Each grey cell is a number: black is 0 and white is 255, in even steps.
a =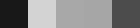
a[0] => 24
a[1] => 211
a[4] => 76

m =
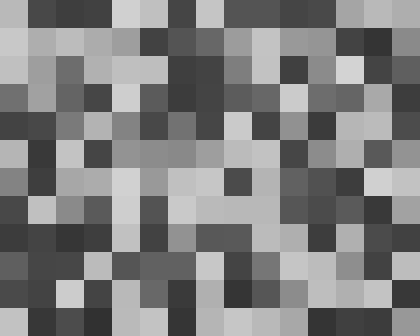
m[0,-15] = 185
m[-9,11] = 109
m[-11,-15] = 200
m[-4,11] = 61
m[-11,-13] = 188
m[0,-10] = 192
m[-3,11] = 188
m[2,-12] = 177
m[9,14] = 189
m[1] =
[200, 174, 188, 172, 158, 66, 84, 103, 156, 195, 153, 149, 67, 52, 138]
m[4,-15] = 67
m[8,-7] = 89
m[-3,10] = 197
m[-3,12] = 142
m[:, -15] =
[185, 200, 192, 112, 67, 181, 131, 72, 60, 95, 74, 194]
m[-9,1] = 161
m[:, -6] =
[84, 195, 194, 103, 68, 194, 180, 184, 187, 118, 86, 185]
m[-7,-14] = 57
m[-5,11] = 75
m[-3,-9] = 97
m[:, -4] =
[73, 149, 139, 109, 59, 140, 81, 75, 61, 188, 190, 52]
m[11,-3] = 64
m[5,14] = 147
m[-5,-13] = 138
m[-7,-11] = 147
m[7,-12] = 90
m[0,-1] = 174
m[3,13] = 169
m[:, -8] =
[197, 103, 67, 68, 70, 158, 198, 186, 88, 199, 176, 181]
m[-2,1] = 67
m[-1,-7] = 198
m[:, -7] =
[84, 156, 126, 92, 202, 187, 75, 184, 89, 68, 53, 198]
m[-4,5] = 66

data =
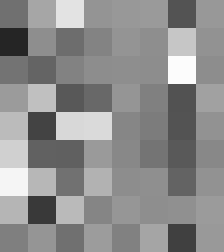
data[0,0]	112
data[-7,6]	252
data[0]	[112, 166, 227, 148, 152, 154, 83, 152]
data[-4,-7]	97
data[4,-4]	134
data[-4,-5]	154
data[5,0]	208
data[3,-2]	82
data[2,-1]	141
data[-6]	[155, 192, 88, 104, 149, 128, 82, 161]
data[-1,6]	64
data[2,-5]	141
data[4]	[187, 67, 216, 218, 134, 124, 83, 146]
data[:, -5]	[148, 131, 141, 104, 218, 154, 178, 133, 156]
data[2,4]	142
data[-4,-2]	89
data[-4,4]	136

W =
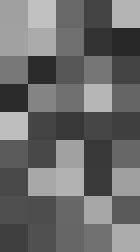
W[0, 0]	160
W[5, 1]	72
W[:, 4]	[180, 40, 67, 101, 63, 103, 160, 89, 172]
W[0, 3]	68
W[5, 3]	56
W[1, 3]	51
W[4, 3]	70
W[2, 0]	120
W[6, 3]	58
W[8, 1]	80
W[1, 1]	170
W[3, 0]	43

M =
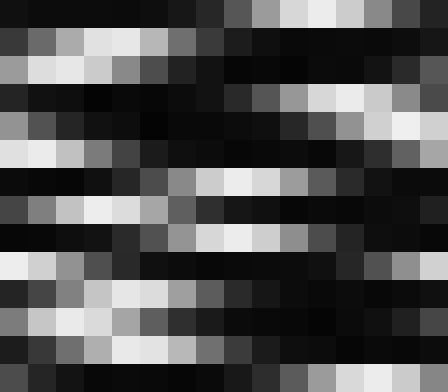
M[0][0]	16
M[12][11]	12
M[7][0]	69
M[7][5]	166
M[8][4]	42
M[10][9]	22
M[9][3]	79
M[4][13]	208
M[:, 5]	[14, 183, 77, 7, 4, 27, 76, 166, 81, 16, 220, 94, 227, 9]
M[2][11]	11
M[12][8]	59
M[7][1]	127
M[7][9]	16
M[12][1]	56
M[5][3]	123
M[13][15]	134
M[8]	[7, 8, 14, 18, 42, 81, 148, 215, 236, 206, 142, 76, 36, 14, 12, 8]
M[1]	[57, 106, 171, 225, 231, 183, 111, 58, 28, 15, 9, 10, 11, 10, 13, 22]
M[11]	[124, 198, 234, 218, 165, 94, 47, 26, 11, 9, 8, 5, 11, 16, 32, 70]
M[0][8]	86
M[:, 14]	[72, 13, 42, 138, 239, 97, 11, 14, 12, 143, 11, 32, 8, 203]
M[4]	[147, 82, 37, 17, 13, 4, 9, 9, 12, 15, 39, 79, 146, 208, 239, 208]
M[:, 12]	[204, 11, 10, 235, 146, 23, 42, 8, 36, 38, 12, 11, 6, 217]
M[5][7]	12
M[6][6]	137
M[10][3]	197
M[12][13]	10
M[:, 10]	[215, 9, 5, 151, 39, 12, 156, 7, 142, 12, 12, 8, 14, 91]
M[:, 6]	[23, 111, 34, 12, 9, 15, 137, 95, 148, 12, 159, 47, 184, 6]
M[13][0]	76
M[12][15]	12
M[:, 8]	[86, 28, 6, 41, 12, 7, 236, 22, 236, 10, 42, 11, 59, 24]
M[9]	[237, 208, 146, 79, 41, 16, 12, 8, 10, 11, 12, 16, 38, 81, 143, 209]
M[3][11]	215
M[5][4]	67

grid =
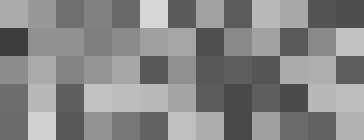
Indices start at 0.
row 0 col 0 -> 171
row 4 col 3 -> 147
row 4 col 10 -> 106
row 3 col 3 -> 194
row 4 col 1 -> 209
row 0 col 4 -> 104
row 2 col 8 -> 93
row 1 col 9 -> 161
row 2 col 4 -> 166
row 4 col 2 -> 88
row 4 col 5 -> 99
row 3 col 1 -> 184
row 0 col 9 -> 185
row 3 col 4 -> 188
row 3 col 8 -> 73
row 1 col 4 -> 139
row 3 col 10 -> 75
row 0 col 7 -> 161
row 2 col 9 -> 85
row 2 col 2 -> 132
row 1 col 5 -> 160
